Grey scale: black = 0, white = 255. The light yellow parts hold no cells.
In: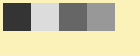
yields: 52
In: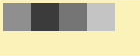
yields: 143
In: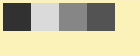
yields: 49
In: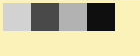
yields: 210
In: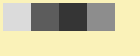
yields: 219
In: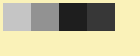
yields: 197
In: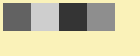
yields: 98
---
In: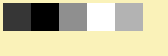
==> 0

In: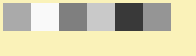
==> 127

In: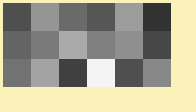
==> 64

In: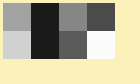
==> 209

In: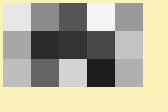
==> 100

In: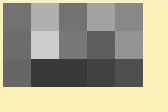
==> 57
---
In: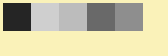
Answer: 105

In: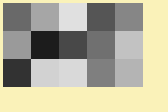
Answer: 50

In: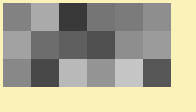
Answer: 72

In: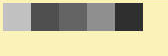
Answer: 79

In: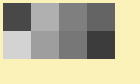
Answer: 72

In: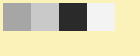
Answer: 166

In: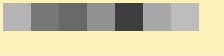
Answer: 104
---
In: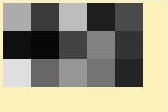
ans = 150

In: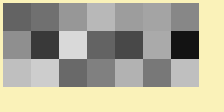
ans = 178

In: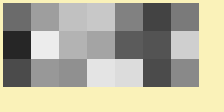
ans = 220

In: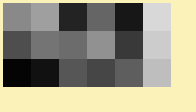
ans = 70

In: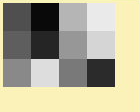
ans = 221

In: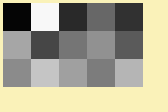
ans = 160

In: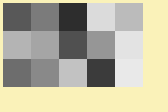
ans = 194

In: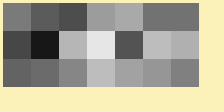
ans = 162
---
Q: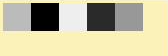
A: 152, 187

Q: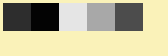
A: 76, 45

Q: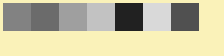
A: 80, 130

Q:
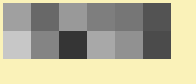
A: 83, 199

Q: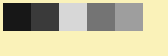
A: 158, 23

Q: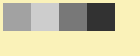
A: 50, 162

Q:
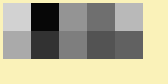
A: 185, 170

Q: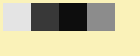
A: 140, 228

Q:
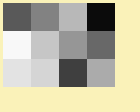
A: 11, 227
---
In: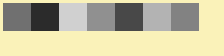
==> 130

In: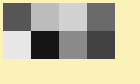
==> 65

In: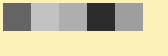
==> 158

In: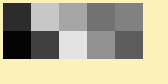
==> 93

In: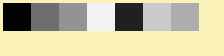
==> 173

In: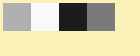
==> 122

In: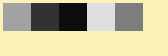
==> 125

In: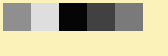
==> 122
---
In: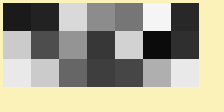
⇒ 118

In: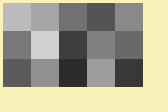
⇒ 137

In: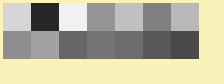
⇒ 192

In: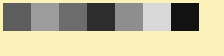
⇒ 142

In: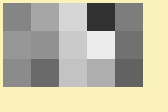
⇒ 125

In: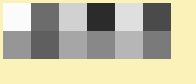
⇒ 223

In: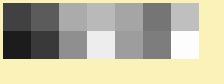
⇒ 165

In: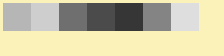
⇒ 54

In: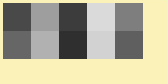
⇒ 126
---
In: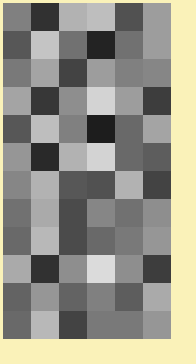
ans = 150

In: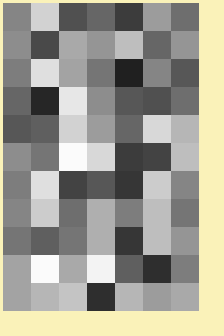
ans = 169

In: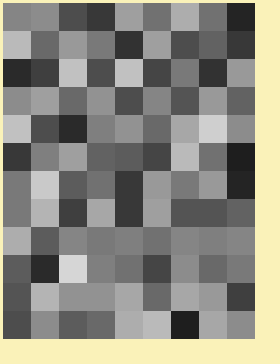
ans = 140

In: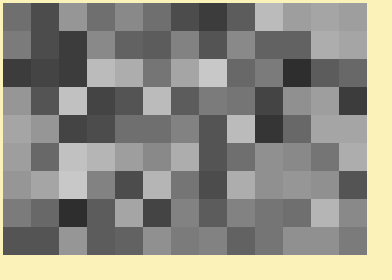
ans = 123

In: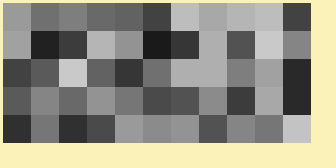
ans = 195
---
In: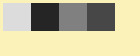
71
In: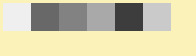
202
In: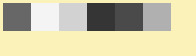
176
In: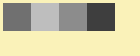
62
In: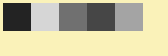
164
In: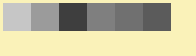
91
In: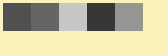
149
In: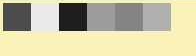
176
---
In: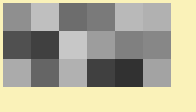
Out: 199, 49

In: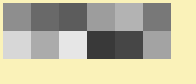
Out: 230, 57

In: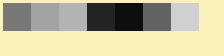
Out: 208, 14

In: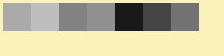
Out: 190, 25

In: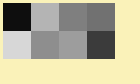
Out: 215, 14

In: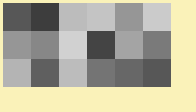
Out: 209, 61

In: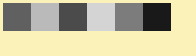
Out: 212, 25

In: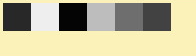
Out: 238, 4

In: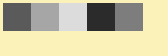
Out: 220, 43
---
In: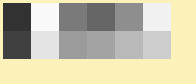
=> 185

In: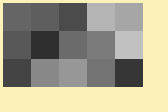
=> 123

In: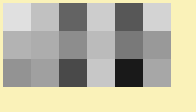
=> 121

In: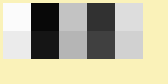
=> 64

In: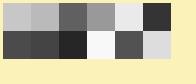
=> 82

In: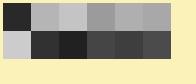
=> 62

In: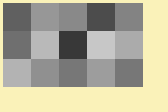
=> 199
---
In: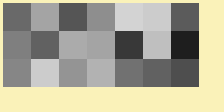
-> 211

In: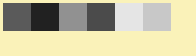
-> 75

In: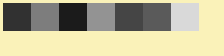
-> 69

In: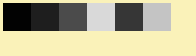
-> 217

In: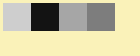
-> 19

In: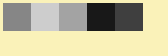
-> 163

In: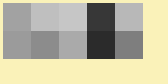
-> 198

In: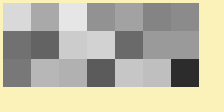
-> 162
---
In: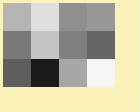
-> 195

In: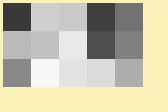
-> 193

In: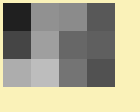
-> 159

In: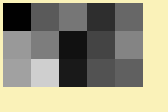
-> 125

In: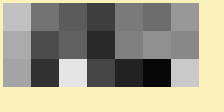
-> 76

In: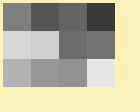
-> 207

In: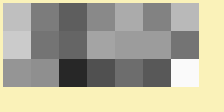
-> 116

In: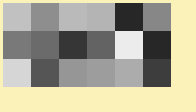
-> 107

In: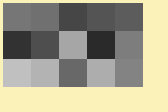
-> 78

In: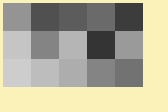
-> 132
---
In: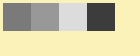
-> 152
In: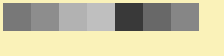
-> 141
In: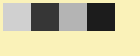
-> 54
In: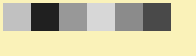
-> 32
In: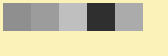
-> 156
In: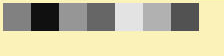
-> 16
